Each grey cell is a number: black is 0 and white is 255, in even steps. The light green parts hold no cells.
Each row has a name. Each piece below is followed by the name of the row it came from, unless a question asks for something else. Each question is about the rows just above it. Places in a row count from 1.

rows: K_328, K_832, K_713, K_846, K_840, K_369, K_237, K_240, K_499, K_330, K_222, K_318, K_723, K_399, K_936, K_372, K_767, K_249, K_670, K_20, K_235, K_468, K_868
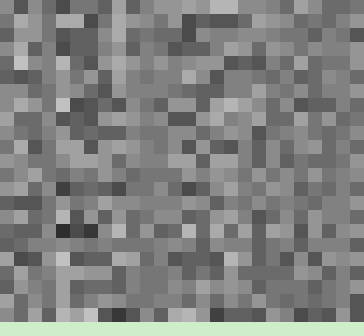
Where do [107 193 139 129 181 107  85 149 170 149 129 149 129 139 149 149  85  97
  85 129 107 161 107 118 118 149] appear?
K_840
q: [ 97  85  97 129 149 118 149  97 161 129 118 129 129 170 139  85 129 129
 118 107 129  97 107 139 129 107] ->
K_369

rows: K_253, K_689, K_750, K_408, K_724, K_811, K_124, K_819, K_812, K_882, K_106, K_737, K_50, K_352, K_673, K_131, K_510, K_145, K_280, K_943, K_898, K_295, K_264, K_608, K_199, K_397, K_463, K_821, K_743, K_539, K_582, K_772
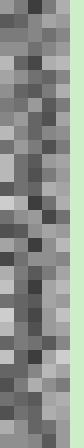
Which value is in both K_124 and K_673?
[174]
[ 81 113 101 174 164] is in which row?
K_539
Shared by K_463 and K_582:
[101]
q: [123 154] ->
K_50

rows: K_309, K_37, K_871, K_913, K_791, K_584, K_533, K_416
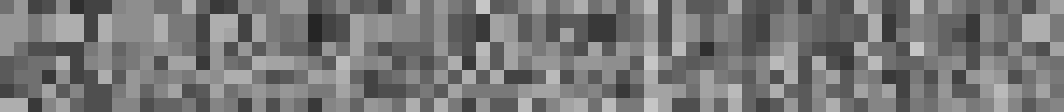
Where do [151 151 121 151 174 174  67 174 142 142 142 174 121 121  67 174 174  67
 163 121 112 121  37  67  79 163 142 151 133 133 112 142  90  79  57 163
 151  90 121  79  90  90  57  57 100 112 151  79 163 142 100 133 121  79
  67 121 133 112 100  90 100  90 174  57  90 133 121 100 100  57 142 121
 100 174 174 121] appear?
K_37
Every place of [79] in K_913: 3 4 15 17 28 34 42 54 59 65 70 75
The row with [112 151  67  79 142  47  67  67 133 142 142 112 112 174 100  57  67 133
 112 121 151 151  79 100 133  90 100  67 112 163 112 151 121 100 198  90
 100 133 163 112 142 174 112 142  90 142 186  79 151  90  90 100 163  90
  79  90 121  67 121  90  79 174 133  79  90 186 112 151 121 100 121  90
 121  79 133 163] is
K_309
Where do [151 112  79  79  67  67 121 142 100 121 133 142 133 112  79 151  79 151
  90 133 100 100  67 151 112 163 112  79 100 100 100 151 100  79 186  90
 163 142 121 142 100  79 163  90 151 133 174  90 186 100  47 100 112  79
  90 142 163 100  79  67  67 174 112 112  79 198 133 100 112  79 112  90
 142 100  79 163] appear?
K_913

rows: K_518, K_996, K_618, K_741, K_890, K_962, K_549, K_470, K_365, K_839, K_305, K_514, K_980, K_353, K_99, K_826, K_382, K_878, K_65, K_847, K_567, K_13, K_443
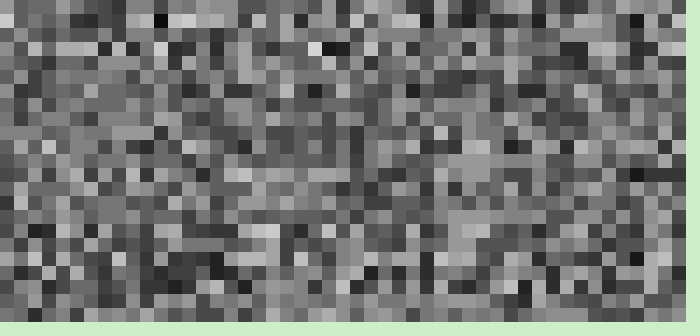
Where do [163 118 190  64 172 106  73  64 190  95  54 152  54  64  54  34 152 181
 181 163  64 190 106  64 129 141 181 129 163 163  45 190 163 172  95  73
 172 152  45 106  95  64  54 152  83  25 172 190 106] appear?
K_65
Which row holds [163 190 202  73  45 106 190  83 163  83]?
K_382
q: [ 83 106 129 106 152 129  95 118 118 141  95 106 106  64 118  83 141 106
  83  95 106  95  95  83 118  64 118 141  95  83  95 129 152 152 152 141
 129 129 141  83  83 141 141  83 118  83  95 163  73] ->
K_514
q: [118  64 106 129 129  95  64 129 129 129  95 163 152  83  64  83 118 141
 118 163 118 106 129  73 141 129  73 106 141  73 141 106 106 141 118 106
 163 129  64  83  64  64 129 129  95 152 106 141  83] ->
K_365

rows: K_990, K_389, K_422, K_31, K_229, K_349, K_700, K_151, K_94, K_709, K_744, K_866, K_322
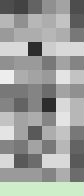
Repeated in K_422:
[173]
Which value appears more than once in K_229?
[154]
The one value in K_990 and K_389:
[144]
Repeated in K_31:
[217]
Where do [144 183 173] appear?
K_389
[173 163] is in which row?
K_349
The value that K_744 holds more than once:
[120]

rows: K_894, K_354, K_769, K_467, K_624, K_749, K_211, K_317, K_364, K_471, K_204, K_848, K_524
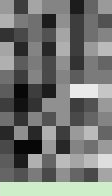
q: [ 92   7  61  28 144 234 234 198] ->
K_211
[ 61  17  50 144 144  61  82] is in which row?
K_317
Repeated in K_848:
[187]
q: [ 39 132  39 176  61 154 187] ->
K_467
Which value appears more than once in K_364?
[132]
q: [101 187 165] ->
K_848
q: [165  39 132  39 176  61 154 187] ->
K_467

